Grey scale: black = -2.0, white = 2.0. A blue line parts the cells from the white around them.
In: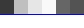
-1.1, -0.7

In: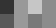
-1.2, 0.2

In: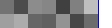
-0.2, -0.3

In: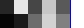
-1.4, 0.0

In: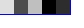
1.5, -1.3

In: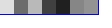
1.5, 0.3

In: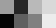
0.5, 1.7
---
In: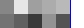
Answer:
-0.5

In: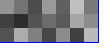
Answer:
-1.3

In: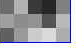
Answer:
0.2

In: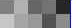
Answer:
0.6

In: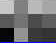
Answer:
-0.2

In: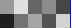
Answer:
-0.2

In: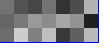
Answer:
-0.1

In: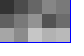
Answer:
-0.1

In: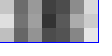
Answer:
-0.2
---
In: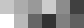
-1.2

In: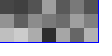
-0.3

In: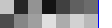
0.7

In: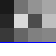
1.4

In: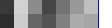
0.0

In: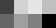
0.5

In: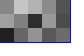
-1.3

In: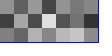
-0.7

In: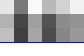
-0.7
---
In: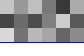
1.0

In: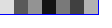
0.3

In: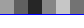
-1.4

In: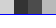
-0.8

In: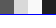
1.9

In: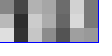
0.8

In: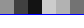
-1.7
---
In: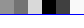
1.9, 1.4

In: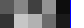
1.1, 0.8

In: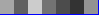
1.2, 0.6

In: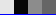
1.6, 0.2

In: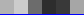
1.2, 0.8

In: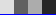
1.5, 0.7

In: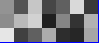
1.6, 1.4

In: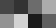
1.3, 0.7

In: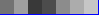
1.1, 0.7

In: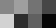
1.3, 0.5
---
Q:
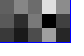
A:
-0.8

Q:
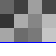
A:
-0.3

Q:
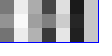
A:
1.6

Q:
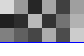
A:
0.7

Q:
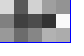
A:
0.1

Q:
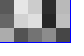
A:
-0.2

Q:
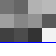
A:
-0.8

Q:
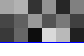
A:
1.4
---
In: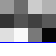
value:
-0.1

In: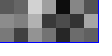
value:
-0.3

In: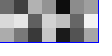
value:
-0.7

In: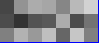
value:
1.1

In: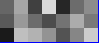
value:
0.1

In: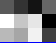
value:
1.8

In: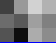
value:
0.7

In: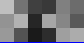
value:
0.5
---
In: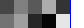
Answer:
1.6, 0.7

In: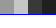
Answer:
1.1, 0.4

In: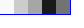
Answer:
1.9, 1.2

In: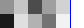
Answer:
1.8, 1.5

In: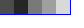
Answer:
1.4, 0.5

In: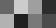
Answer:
1.2, 0.8

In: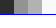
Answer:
1.9, 0.8

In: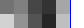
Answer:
1.3, 1.0

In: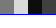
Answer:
1.4, -0.1
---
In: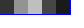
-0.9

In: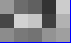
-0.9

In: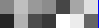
-0.9

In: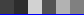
-0.7

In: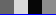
0.2

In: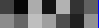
-1.5

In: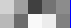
-0.2

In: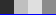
1.0
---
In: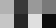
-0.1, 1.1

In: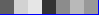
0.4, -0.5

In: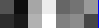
0.4, -1.3

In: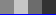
-1.2, 0.1

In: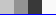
1.9, 1.1

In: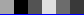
-1.1, 0.6

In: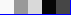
-0.9, 1.9

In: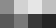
1.0, -0.6
